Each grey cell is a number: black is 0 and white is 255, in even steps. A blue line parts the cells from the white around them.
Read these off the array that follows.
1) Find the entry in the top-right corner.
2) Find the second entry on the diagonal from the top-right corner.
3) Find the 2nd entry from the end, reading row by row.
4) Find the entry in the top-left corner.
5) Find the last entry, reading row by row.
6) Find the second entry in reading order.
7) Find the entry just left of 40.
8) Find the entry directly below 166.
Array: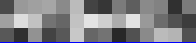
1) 123
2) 81
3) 180
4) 74
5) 81
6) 153
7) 115
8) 115

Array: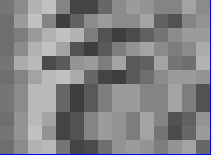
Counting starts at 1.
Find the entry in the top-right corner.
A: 139
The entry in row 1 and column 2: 139
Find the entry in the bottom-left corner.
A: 111
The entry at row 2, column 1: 111
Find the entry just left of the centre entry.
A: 103
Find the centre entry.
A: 68
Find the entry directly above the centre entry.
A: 125
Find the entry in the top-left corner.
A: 117
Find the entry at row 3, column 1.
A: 111
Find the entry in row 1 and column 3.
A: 178
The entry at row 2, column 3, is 193
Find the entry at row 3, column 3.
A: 155
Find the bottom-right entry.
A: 103
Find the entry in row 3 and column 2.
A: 125

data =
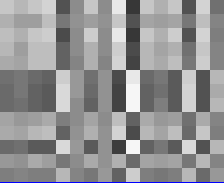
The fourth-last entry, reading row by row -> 126
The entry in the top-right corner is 112
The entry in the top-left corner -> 198
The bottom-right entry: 152
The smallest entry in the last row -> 98
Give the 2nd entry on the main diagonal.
158
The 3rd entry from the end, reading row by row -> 183
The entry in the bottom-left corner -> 126
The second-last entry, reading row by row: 106
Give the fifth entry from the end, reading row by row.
119

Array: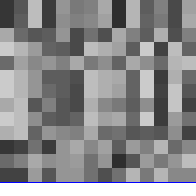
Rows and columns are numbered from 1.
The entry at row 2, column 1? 54
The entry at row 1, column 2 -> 86
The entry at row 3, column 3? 86
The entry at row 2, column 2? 93
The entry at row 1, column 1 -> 54
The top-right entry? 161
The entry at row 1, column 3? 189
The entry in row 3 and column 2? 106
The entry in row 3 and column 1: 169
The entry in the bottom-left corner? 66

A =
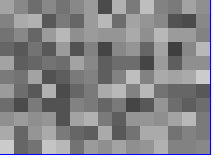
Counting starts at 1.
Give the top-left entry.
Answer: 163
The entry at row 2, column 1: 130
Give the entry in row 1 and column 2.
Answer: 136
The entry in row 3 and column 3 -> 102
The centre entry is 94
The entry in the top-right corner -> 143
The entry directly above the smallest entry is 155
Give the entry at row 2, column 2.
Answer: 170
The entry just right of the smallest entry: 136
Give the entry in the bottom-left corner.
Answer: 203
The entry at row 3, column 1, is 115
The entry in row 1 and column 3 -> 109
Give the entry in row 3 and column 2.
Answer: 136
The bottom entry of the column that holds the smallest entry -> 130
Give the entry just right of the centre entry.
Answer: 130
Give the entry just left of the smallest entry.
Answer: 163
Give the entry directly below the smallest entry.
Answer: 94
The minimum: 63
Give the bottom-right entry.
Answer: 136

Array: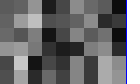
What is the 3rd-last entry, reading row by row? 58
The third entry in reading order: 148
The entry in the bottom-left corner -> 79
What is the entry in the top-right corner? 12
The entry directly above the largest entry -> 156
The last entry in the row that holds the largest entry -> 140
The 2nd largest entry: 191
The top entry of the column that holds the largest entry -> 98
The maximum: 198
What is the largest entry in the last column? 148
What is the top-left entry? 91

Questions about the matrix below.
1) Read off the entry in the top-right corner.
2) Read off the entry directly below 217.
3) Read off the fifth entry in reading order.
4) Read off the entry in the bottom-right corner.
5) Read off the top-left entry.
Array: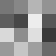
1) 147
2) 153
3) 94
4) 106
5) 119

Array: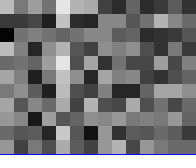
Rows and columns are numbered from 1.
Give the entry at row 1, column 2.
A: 121
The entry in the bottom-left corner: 151
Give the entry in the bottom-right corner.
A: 106
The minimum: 4
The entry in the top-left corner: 187
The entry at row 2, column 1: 58
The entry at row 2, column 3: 71
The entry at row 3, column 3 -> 128
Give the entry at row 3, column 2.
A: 114
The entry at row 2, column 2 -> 58
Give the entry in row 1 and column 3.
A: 158
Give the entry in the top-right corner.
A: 50

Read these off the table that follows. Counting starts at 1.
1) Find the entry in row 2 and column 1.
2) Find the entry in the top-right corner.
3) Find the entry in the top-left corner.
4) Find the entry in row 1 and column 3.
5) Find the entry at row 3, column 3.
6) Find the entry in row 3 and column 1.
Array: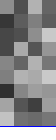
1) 55
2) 101
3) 142
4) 178
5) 142
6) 71
